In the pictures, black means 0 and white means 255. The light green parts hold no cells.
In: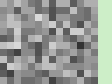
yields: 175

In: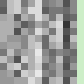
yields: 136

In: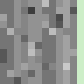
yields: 133

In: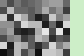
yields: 103

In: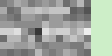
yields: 109

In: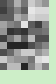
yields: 148

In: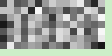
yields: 193
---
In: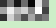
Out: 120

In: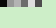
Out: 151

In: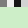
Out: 240

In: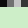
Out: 113

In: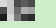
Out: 199

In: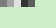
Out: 165

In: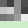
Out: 64
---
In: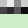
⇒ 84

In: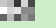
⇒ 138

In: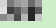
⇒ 39

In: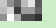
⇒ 158

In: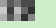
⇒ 104

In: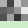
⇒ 150

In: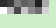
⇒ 110

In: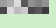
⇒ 89

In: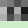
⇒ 173
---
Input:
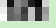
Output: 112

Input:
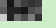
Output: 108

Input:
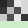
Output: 232

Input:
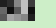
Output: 149

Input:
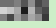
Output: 155

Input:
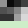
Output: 159

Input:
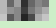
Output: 135
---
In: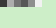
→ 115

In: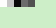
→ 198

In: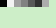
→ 129

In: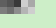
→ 110

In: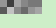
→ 135

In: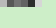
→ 115
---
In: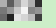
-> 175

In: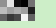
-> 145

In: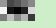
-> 151

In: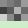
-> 138

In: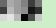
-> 104

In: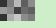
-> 51

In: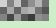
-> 210

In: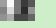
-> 158
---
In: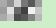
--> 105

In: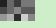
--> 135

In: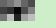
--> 7

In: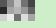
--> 181

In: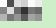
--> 106

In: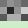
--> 146

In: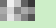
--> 130

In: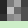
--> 107
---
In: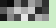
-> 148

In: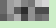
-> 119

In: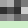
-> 121

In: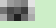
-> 170

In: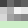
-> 134

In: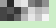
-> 244

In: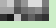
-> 50

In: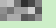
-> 143

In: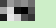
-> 52
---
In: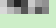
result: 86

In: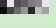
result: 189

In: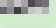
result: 208

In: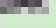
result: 181

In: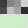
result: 163

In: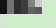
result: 99

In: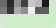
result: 92
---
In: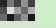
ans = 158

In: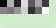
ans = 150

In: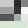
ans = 54

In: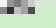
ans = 190

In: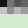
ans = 182

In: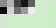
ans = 109

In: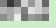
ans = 193

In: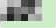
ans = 120

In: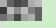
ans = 142

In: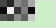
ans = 53
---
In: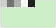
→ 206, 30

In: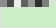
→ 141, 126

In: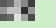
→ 89, 74

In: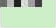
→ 107, 64

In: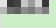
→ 227, 125

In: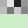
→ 177, 135

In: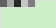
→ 96, 127

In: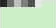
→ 36, 231

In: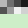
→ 183, 209

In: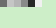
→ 109, 240
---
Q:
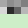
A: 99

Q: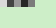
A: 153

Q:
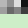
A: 131

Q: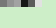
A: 162

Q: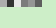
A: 231

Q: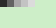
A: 169
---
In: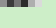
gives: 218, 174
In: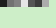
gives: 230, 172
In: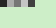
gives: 197, 171
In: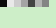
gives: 233, 205
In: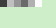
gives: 251, 191
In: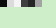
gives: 244, 219
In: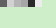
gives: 236, 209
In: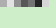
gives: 226, 214
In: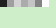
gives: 253, 211
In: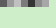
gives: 192, 167
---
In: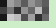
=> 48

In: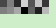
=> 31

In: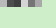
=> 117

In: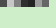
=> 157

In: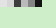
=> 132

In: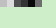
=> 9

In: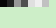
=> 239

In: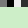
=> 237

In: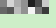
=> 116
